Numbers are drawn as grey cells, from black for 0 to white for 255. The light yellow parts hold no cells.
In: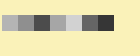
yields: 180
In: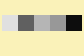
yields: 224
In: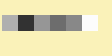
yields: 175
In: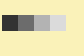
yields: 51
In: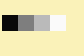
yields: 9
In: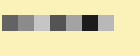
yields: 99
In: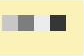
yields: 199
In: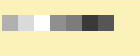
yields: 176
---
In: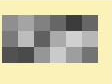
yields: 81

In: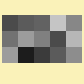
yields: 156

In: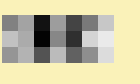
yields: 149

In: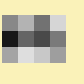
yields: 164

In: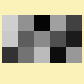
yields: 50

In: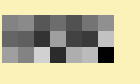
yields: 159

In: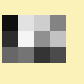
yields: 103

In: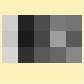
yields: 214
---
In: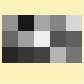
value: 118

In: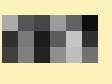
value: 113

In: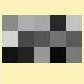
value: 122

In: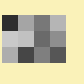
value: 86

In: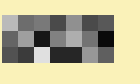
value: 95

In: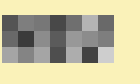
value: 206
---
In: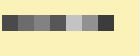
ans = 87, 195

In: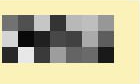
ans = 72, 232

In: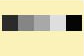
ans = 168, 222

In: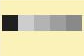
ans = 179, 205

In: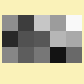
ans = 87, 249

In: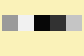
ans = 7, 241

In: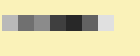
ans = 63, 224

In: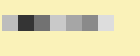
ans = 201, 221

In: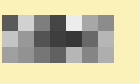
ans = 62, 236

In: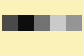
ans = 114, 202
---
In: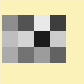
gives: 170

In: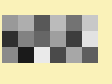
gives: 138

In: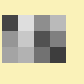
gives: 164

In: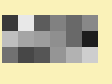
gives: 113

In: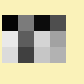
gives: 219

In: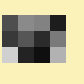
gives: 208
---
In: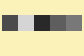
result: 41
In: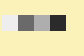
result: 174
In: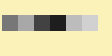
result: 66
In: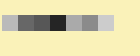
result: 87
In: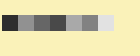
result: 102
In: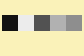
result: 82
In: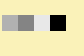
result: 232
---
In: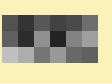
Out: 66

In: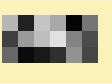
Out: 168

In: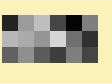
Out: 69

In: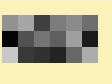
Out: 124

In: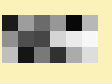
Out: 151

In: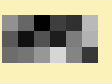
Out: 62

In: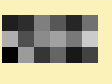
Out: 87
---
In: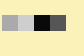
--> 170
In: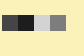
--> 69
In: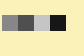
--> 135
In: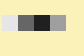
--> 230
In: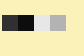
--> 48
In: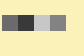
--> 107
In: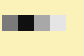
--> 122
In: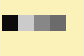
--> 11
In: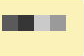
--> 90
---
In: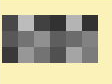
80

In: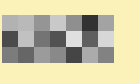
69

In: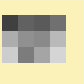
124

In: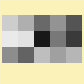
190

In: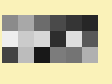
124

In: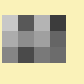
74

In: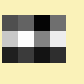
59

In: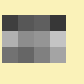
102

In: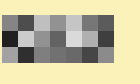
105

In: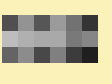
128
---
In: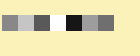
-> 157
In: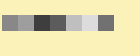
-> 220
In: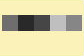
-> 191
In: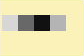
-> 17
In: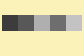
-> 110
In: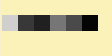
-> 74
